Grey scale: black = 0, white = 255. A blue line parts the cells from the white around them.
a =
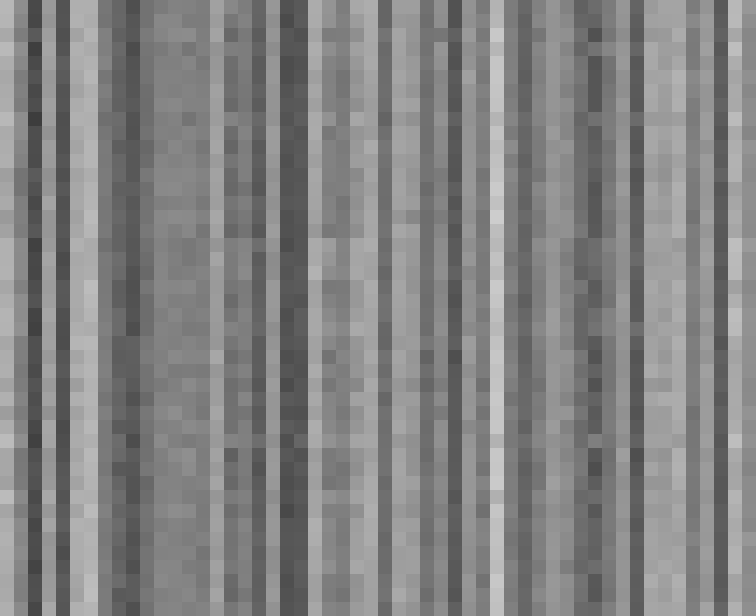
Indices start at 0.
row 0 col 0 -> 183
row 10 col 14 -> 119
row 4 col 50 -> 148
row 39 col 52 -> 178
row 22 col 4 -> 80
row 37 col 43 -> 122
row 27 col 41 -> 118
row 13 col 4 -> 88
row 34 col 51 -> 87
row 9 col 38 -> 124
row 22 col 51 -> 94
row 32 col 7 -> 122
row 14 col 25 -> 144
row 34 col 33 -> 151
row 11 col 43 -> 119
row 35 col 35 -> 176
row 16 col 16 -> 103
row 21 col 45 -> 90
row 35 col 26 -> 170
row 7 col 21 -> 89
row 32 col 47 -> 148
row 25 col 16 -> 109
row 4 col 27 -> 108
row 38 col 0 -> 177
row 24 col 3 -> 161
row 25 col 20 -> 79
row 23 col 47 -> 163
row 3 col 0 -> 185
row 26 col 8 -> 96
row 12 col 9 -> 88
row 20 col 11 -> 135
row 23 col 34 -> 130
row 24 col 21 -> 89
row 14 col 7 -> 119
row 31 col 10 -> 112
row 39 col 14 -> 117
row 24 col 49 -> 126
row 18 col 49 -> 124
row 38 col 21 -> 89
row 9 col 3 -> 147

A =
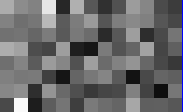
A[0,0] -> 172
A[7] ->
[73, 249, 29, 93, 117, 62, 122, 109, 101, 167, 95, 96, 87]
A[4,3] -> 155
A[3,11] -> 69
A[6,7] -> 69
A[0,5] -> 176
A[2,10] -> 45
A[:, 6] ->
[87, 154, 108, 22, 159, 120, 57, 122]
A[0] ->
[172, 140, 130, 230, 39, 176, 87, 48, 81, 156, 134, 75, 60]
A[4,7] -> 107
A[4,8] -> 130
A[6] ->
[135, 143, 46, 148, 105, 79, 57, 69, 73, 129, 66, 14, 119]
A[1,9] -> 137
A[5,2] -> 122
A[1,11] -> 86
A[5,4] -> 21
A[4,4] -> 134
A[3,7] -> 123
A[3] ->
[173, 162, 77, 69, 158, 31, 22, 123, 83, 101, 162, 69, 96]
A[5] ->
[128, 120, 122, 64, 21, 101, 120, 133, 90, 19, 73, 101, 95]
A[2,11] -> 74
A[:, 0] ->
[172, 130, 113, 173, 111, 128, 135, 73]
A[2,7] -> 42
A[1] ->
[130, 111, 118, 185, 91, 124, 154, 85, 126, 137, 128, 86, 71]

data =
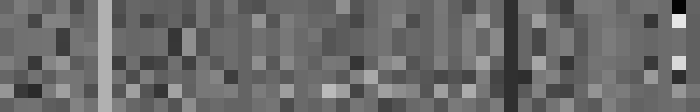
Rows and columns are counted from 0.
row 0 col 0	102
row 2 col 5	117
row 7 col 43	128
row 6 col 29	132
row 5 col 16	62
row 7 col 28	82
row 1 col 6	107
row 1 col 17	100
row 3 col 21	106
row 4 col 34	162
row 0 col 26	102
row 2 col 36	48
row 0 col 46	115
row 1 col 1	113
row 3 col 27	115
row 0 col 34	118
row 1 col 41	95
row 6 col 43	119
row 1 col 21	112
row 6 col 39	72
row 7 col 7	177
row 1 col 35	102
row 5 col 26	169
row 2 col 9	103
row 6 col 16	126
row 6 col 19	111
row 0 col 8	82
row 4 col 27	133
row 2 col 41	88
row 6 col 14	120
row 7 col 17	100
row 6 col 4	160
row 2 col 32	103
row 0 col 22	97
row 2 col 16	109
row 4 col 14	116
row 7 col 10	93
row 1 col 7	177

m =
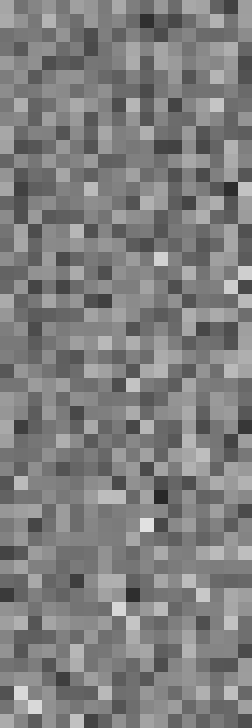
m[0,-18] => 166
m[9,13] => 154
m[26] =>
[87, 151, 132, 115, 96, 109, 174, 161, 135, 86, 169, 181, 114, 89, 148, 111, 186, 163]
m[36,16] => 119
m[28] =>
[155, 142, 105, 142, 106, 143, 138, 116, 118, 121, 86, 103, 148, 152, 115, 154, 140, 110]
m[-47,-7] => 116
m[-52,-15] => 149
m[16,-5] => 124
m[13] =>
[166, 65, 95, 99, 130, 124, 187, 124, 130, 115, 141, 160, 101, 141, 123, 87, 45, 195]
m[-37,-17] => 81
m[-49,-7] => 165
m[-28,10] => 132
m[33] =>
[133, 96, 143, 116, 83, 102, 113, 91, 136, 154, 74, 164, 124, 178, 161, 100, 163, 153]
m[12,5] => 114
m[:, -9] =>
[126, 106, 130, 168, 172, 129, 108, 182, 149, 132, 120, 128, 161, 115, 83, 143, 118, 92, 156, 132, 126, 139, 140, 83, 174, 129, 86, 195, 121, 171, 71, 136, 120, 154, 145, 104, 131, 138, 167, 105, 117, 97, 46, 127, 197, 172, 159, 105, 112, 113, 110, 114]
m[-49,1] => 89
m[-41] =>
[101, 140, 118, 152, 122, 132, 155, 96, 98, 128, 128, 110, 137, 168, 152, 111, 171, 133]
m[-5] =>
[115, 110, 125, 85, 137, 174, 116, 134, 123, 105, 148, 77, 133, 149, 114, 86, 85, 156]
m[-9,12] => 103
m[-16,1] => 159
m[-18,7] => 146
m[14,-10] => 116
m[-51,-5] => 107
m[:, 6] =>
[150, 153, 78, 74, 118, 122, 128, 148, 86, 100, 84, 155, 96, 187, 142, 134, 81, 133, 122, 116, 131, 80, 163, 131, 144, 134, 174, 110, 138, 125, 169, 90, 125, 113, 140, 157, 138, 134, 132, 114, 116, 139, 129, 117, 138, 152, 117, 116, 159, 96, 136, 67]
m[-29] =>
[126, 143, 76, 139, 123, 132, 131, 132, 140, 83, 111, 134, 106, 166, 71, 100, 78, 159]
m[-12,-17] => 164
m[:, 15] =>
[98, 178, 105, 159, 135, 181, 114, 197, 134, 112, 100, 111, 128, 87, 174, 102, 132, 103, 160, 149, 128, 113, 171, 100, 111, 152, 111, 122, 154, 151, 117, 118, 120, 100, 172, 105, 159, 130, 115, 187, 125, 105, 125, 130, 127, 137, 133, 86, 113, 118, 102, 122]
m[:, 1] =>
[114, 147, 121, 89, 132, 144, 117, 175, 137, 106, 78, 140, 87, 65, 81, 81, 164, 167, 121, 102, 150, 99, 110, 143, 121, 117, 151, 117, 142, 133, 62, 108, 112, 96, 187, 117, 159, 140, 153, 88, 164, 101, 99, 139, 177, 96, 86, 110, 149, 217, 162, 132]
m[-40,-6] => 81
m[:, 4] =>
[118, 129, 148, 108, 94, 145, 138, 143, 128, 84, 153, 122, 166, 130, 116, 95, 129, 137, 75, 122, 69, 128, 102, 123, 130, 95, 96, 160, 106, 123, 127, 175, 122, 83, 126, 120, 156, 156, 136, 112, 106, 113, 99, 131, 150, 129, 120, 137, 62, 98, 133, 112]
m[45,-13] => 106
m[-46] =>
[141, 117, 121, 143, 138, 111, 128, 144, 108, 108, 75, 119, 136, 113, 115, 114, 128, 106]
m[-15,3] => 113
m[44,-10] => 111
